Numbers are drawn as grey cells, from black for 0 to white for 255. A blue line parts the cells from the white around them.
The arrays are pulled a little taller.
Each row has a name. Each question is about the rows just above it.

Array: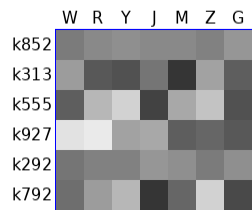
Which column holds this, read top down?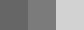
Z
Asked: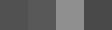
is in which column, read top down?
G
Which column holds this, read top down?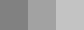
Z
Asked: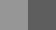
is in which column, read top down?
G
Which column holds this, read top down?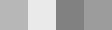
R

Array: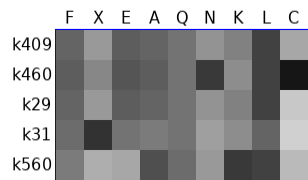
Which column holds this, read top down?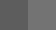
E
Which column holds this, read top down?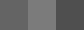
A
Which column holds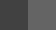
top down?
L
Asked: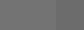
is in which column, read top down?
Q
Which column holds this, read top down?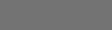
Q

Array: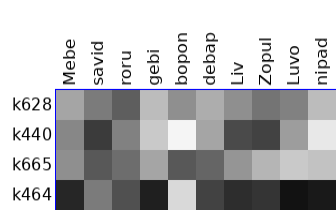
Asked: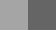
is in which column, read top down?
debap
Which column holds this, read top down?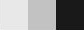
nipad
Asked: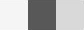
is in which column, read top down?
bopon
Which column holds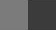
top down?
savid
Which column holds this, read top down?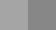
Mebe
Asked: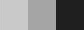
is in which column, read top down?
gebi

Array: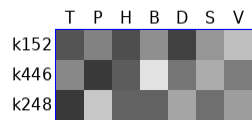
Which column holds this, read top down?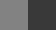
P
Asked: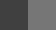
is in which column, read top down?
D
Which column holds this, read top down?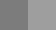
V

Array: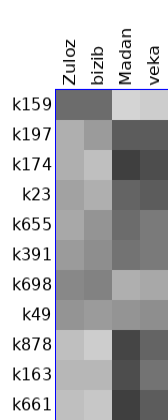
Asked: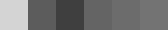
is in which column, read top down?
Madan
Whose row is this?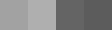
k23
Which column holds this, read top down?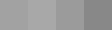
Zuloz
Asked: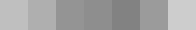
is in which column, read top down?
bizib

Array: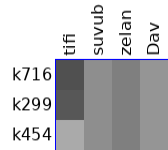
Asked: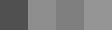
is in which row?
k716
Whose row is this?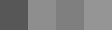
k299

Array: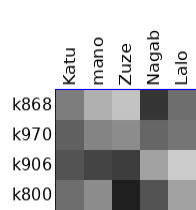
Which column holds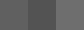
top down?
Katu
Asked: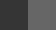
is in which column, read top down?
Nagab
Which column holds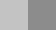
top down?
Zuze
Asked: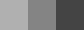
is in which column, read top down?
mano

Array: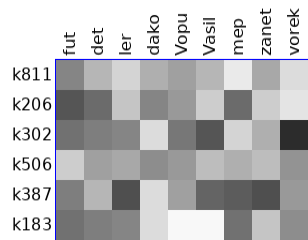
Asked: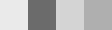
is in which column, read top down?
mep
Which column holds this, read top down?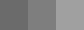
det
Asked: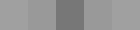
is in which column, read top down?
Vopu
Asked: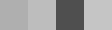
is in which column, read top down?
zanet

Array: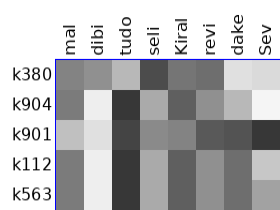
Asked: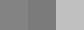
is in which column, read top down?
mal
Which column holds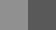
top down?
revi
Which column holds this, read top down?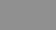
revi
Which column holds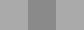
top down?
seli
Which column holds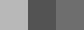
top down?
dake

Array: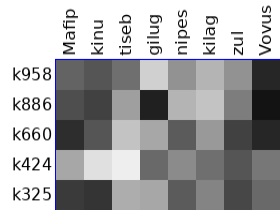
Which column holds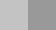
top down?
kilag
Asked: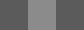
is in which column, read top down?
nipes
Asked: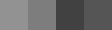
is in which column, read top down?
zul
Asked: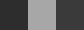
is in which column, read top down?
Mafip

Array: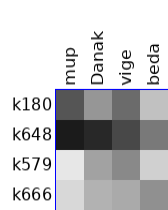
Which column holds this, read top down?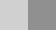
beda
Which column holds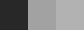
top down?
Danak
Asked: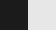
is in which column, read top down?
mup

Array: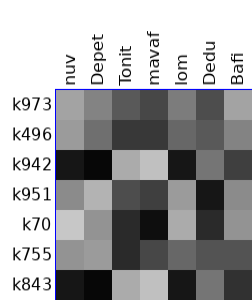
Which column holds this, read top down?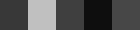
mavaf
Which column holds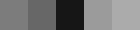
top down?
lom
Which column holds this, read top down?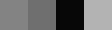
Depet
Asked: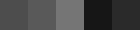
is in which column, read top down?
Dedu
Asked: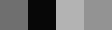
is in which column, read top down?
Depet
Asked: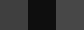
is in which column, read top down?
mavaf

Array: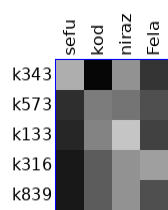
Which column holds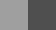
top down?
Fela
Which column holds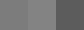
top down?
kod

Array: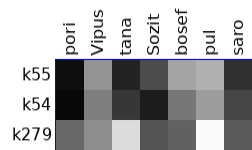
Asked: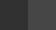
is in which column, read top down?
saro
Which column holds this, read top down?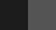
Sozit

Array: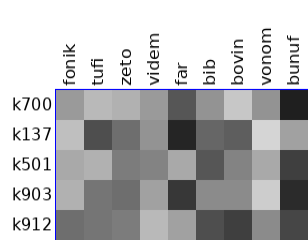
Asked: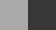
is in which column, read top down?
far
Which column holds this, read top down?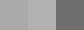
fonik
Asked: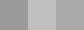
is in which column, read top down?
fonik
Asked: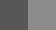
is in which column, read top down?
bib
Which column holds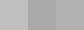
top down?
fonik
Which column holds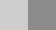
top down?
vonom

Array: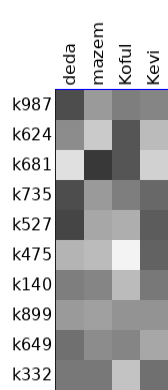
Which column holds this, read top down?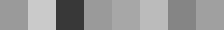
mazem
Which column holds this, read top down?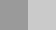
mazem
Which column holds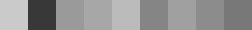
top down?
mazem
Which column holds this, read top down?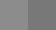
mazem
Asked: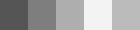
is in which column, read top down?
Koful

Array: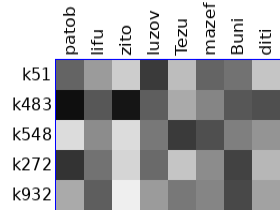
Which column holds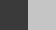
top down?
Tezu
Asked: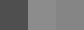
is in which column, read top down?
mazef

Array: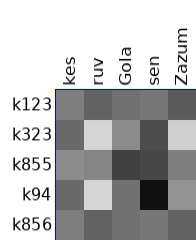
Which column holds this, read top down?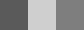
Zazum
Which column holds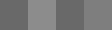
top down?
kes
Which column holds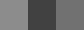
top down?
Gola

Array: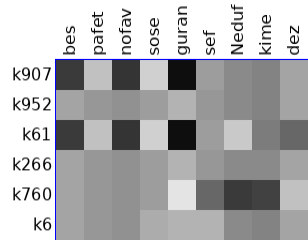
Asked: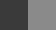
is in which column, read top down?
Neduf
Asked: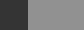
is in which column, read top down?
nofav
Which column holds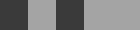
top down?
bes
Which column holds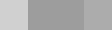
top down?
sose
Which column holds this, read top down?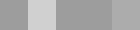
sose

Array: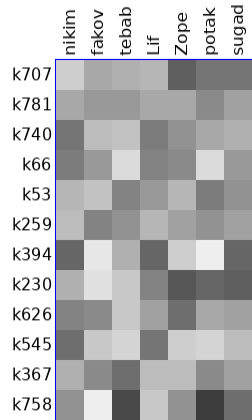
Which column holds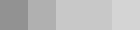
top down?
tebab
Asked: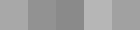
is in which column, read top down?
Zope
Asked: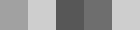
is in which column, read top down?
Zope
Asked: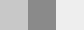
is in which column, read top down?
fakov
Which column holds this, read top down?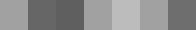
sugad
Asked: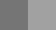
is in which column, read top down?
sugad
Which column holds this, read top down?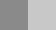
fakov

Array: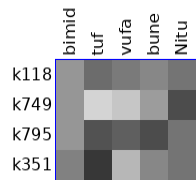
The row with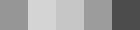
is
k749
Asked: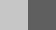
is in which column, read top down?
vufa
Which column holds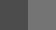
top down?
Nitu

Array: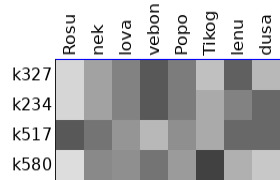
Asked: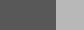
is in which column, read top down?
vebon
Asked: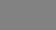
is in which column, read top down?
lova
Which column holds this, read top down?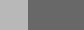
dusa
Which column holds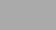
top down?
Tikog
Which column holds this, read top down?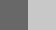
dusa
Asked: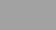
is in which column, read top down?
nek

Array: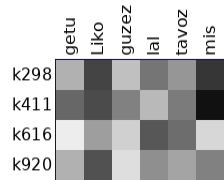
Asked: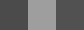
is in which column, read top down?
Liko
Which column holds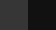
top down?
mis
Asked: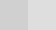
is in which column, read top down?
guzez
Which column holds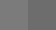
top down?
tavoz
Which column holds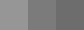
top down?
tavoz
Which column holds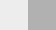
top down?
getu
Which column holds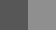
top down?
lal

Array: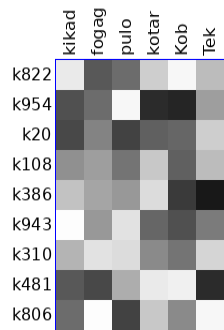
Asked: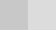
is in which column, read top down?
kotar
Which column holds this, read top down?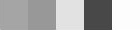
fogag
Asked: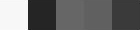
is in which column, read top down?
Kob
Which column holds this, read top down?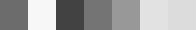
pulo
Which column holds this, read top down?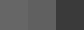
Kob
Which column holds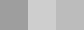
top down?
Tek
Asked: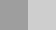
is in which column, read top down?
Tek

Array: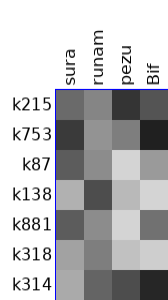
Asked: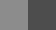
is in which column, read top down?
runam
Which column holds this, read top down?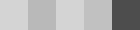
pezu

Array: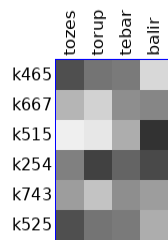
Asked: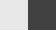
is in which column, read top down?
torup
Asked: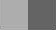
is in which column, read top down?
tebar
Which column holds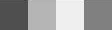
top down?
tozes
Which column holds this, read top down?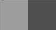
tozes

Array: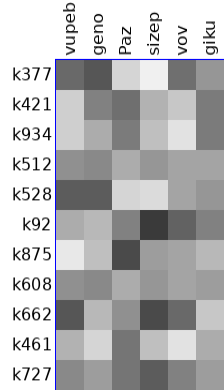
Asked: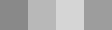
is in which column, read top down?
geno
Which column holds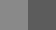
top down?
geno
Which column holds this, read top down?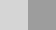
geno
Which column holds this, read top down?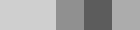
vupeb

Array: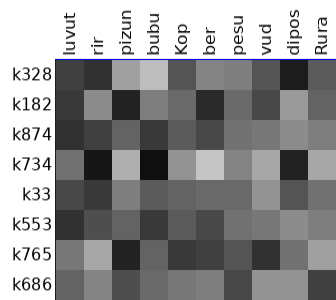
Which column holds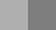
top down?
pizun
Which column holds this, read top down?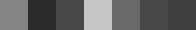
ber

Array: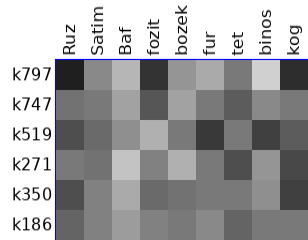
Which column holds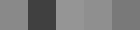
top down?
binos
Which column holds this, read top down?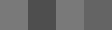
tet

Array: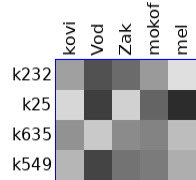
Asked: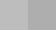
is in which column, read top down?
mel
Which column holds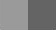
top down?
mokof
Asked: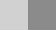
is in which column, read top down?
Zak
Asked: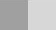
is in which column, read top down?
kovi

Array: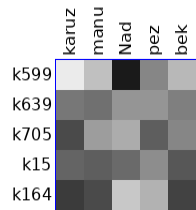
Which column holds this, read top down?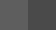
manu
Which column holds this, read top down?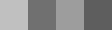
manu
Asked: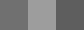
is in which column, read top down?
manu
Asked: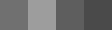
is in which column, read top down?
manu
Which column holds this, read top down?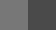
karuz
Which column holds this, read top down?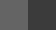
karuz

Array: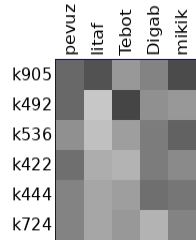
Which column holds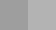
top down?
Tebot
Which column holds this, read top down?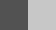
litaf
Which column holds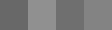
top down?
pevuz
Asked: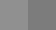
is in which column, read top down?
Digab
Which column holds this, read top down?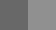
pevuz
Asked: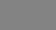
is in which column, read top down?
pevuz

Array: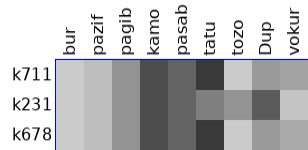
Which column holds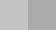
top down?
vokur
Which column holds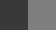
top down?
tatu
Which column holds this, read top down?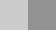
tozo
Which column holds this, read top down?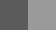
Dup

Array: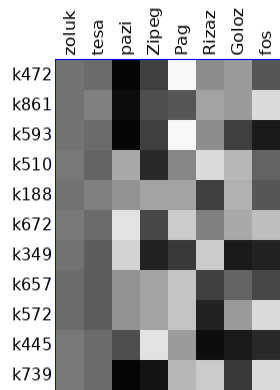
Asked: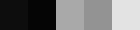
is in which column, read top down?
pazi
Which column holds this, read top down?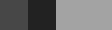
Zipeg
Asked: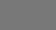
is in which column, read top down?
zoluk
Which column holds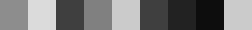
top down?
Rizaz
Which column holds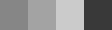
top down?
Pag
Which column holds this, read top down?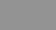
pazi

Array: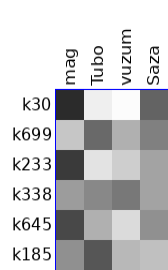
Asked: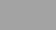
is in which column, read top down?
Saza
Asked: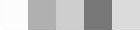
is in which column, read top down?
vuzum
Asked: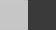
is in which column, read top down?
mag
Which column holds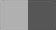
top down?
Tubo
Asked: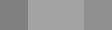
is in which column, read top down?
Saza
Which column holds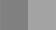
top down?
Saza
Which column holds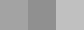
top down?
Saza

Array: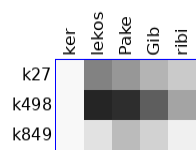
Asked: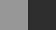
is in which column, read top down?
Pake
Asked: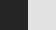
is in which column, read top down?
lekos
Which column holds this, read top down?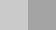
ribi
